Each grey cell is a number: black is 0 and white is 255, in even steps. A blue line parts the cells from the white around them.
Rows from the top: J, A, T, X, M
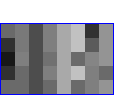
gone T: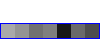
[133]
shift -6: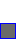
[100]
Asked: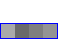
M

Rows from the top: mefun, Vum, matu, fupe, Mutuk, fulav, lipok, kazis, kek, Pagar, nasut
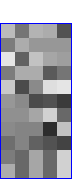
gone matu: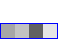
[158]
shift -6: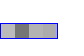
[181 111 173 166]
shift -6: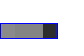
[132 126 126  39]
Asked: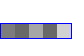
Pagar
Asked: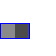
fulav
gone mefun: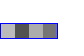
[179]
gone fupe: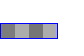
[90]

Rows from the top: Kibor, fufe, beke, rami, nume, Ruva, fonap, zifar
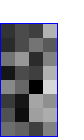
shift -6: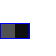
[75  8]
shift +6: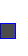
[81]
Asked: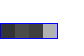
Kibor
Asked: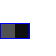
fonap
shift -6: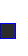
[37]

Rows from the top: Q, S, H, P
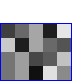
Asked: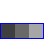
Q
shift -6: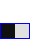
[ 10 218]
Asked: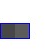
H
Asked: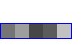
H
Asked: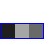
S
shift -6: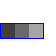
[ 57  99 160]

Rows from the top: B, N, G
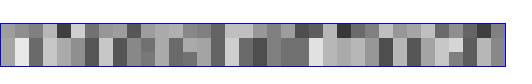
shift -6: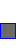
[100]
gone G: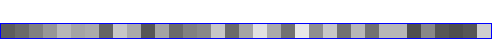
[120]

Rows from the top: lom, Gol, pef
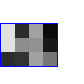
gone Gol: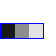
[146]
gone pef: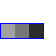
[50]

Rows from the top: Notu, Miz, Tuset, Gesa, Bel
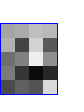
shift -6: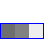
[104 123 232]
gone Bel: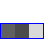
[83]
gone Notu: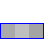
[185]
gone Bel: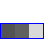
[75]

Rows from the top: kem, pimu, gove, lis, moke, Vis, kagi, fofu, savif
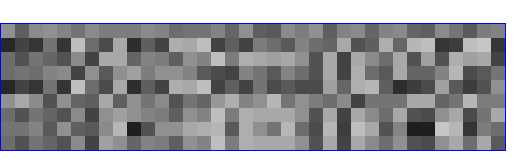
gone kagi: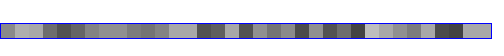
[160]
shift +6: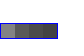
[137  95  81  73]
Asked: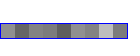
savif
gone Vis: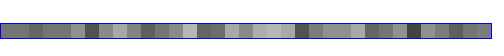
[152]
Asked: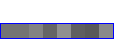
kem
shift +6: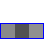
[144  88 150]

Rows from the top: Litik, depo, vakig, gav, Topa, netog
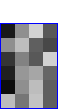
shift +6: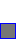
[124]
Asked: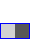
Litik
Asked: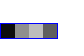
Topa
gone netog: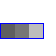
[195]
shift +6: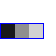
[ 31 149 216]

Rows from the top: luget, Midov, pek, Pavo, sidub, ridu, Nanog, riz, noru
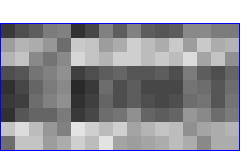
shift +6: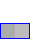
[178 194]
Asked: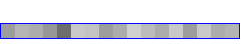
Midov
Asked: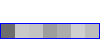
Midov

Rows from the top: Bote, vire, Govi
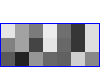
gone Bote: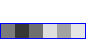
[237]
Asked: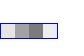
Bote
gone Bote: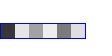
[111]
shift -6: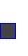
[62]
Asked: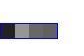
Govi
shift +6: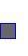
[110]

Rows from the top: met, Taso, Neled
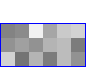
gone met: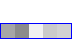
[131]
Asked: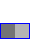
Neled
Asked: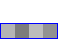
Neled
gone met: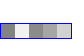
[202]

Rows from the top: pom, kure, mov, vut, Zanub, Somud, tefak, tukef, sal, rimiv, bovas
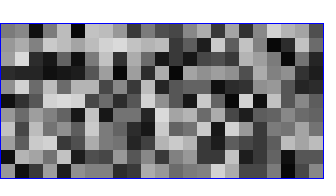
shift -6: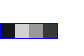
[ 17 204 146  51]
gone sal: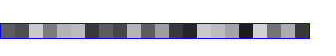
[65]
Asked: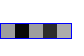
vut

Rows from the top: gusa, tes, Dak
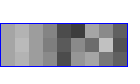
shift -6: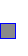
[132]
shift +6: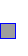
[163]
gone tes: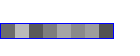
[193]
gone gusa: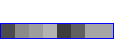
[132]

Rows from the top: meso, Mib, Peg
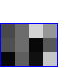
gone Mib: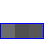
[8]
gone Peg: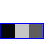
[16]
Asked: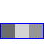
meso
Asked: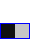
Peg
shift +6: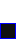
[22]
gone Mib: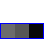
[80]

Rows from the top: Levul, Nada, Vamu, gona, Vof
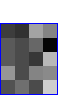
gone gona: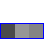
[138]
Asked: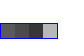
Vamu
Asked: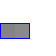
gona
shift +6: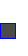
[81]
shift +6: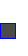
[81]
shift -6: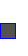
[76]

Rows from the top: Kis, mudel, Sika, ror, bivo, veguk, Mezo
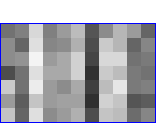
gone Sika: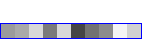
[147]
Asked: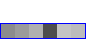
Mezo
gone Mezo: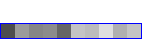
[108]
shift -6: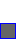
[95]

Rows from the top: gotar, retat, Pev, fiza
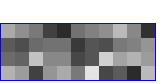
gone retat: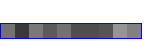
[107]
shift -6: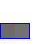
[101 108]
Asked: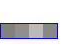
gotar
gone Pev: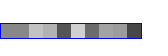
[99]

